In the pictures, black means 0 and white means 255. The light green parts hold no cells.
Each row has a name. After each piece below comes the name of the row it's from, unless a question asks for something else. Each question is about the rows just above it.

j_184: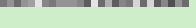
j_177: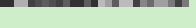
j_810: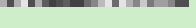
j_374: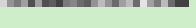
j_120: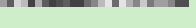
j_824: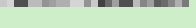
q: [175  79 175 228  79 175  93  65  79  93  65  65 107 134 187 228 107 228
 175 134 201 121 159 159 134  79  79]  j_810
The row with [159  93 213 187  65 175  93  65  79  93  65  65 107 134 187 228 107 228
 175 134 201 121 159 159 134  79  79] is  j_120
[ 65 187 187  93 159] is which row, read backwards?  j_177

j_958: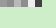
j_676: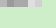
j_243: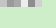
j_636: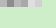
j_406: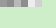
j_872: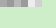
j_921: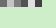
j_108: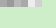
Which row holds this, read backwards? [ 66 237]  j_958
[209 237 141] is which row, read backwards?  j_406

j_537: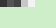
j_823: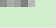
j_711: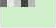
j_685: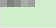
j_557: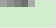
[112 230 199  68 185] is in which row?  j_711
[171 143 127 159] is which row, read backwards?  j_685
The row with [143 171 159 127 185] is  j_823
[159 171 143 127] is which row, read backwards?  j_685

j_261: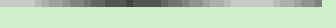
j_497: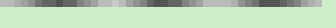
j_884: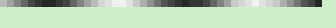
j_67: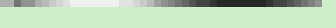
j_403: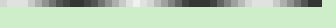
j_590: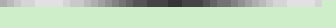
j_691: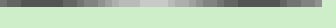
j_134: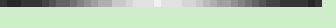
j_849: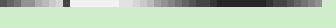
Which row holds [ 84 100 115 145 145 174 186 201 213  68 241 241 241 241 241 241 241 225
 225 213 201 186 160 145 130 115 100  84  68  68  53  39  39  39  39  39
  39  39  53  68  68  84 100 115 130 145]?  j_849
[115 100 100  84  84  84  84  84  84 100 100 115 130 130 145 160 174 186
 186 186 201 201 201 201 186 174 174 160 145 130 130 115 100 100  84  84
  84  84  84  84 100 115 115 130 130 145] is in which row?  j_691
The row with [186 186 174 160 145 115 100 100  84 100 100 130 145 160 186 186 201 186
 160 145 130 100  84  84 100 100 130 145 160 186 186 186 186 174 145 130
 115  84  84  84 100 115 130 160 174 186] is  j_497

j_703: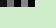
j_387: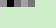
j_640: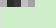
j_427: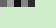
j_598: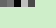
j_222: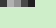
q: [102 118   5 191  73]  j_598

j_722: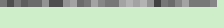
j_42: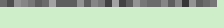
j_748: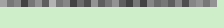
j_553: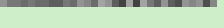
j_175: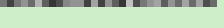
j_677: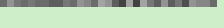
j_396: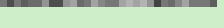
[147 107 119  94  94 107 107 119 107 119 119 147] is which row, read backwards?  j_553
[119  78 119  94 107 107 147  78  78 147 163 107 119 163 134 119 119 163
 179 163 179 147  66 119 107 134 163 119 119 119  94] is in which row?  j_396
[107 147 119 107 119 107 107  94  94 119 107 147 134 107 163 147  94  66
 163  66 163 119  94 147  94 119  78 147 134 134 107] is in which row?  j_677
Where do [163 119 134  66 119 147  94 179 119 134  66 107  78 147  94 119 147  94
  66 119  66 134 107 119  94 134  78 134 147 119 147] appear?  j_748
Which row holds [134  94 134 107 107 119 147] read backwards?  j_42

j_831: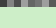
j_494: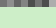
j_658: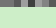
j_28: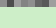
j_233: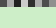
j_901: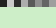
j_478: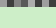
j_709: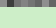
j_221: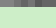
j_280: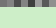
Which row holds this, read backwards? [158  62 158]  j_658
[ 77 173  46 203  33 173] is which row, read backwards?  j_233

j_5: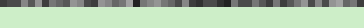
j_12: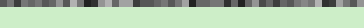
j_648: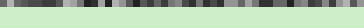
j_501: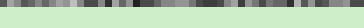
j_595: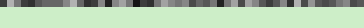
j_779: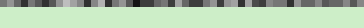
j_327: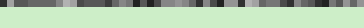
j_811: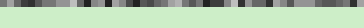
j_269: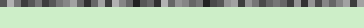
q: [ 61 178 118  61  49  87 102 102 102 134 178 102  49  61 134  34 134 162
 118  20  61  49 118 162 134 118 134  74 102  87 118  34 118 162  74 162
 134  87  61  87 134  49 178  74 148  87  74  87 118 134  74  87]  j_595
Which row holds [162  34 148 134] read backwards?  j_811
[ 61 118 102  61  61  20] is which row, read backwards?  j_779
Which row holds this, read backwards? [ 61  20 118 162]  j_595
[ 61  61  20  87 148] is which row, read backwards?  j_779

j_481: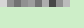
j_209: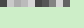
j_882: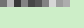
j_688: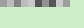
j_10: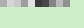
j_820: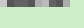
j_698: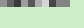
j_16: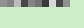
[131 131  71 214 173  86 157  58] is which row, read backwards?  j_698
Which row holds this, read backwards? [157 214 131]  j_882
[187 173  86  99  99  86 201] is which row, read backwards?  j_820

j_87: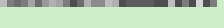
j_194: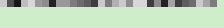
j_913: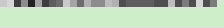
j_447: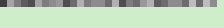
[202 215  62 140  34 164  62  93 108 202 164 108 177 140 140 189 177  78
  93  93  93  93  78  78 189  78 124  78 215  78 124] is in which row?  j_913
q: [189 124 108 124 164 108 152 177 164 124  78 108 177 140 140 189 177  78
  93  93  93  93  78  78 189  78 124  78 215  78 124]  j_87
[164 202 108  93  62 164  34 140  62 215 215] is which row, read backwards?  j_194
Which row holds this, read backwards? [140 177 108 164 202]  j_913
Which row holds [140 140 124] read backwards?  j_447

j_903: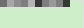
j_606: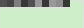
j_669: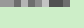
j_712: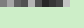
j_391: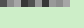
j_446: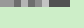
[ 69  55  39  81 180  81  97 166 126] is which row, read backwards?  j_712
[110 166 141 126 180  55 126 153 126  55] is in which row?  j_903

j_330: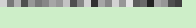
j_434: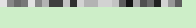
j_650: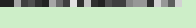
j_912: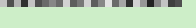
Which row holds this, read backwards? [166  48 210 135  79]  j_330
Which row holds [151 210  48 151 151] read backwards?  j_650
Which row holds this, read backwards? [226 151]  j_330
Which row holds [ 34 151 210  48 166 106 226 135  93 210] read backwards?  j_912
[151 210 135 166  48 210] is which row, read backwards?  j_330

